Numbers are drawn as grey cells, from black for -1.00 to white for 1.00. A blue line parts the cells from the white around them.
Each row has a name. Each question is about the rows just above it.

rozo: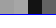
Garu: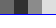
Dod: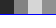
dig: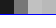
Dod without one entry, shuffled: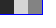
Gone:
[0.14]
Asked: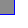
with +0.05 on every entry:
[0.14]
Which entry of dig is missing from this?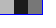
[0.51]
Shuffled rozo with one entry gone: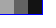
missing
[0.25]

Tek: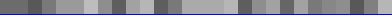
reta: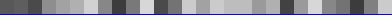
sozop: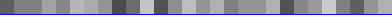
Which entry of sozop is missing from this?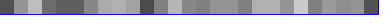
[0.54]
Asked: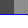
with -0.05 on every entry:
[-0.47  0.06]
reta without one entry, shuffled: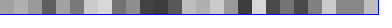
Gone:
[0.64]
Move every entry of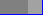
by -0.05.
[-0.05 -0.05  0.22]
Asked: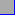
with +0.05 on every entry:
[0.38]
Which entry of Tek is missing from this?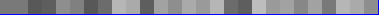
[-0.20]
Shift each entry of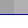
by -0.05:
[0.22 0.33]

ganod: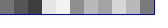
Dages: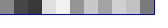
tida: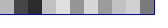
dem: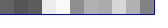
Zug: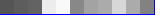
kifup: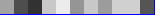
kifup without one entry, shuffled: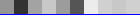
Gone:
[-0.39]
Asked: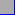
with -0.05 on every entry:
[0.29]

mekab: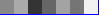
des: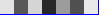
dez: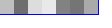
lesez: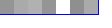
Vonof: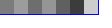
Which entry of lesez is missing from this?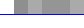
[0.39]
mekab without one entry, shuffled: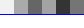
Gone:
[0.07]
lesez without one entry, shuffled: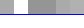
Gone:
[0.12]
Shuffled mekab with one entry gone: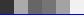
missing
[0.07]

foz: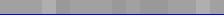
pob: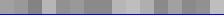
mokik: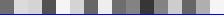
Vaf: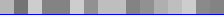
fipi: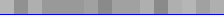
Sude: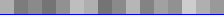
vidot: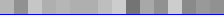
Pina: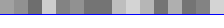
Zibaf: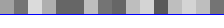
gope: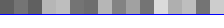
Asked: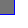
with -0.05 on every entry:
[-0.14]
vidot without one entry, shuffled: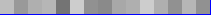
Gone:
[0.55]
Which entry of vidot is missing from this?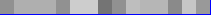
[0.32]
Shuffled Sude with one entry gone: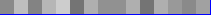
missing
[-0.03]

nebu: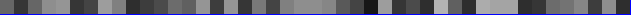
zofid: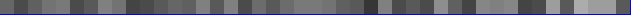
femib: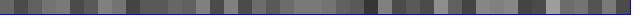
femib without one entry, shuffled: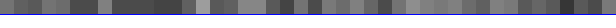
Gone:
[-0.35]
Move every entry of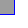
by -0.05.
[0.18]

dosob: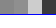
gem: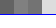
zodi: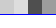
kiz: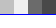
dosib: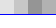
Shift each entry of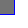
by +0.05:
[-0.05]
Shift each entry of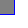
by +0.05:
[0.05]
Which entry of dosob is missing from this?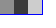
[0.06]
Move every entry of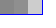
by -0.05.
[0.01 0.07 0.56]
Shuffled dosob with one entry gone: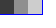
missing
[0.06]

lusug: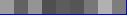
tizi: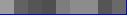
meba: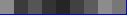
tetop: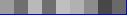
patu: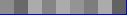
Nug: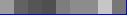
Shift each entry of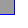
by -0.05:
[0.17]
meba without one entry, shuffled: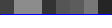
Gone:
[-0.54]
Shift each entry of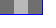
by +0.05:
[-0.08  0.50 -0.08]
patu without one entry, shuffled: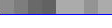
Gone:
[0.04]
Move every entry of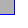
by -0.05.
[0.34]
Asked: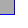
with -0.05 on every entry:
[0.29]

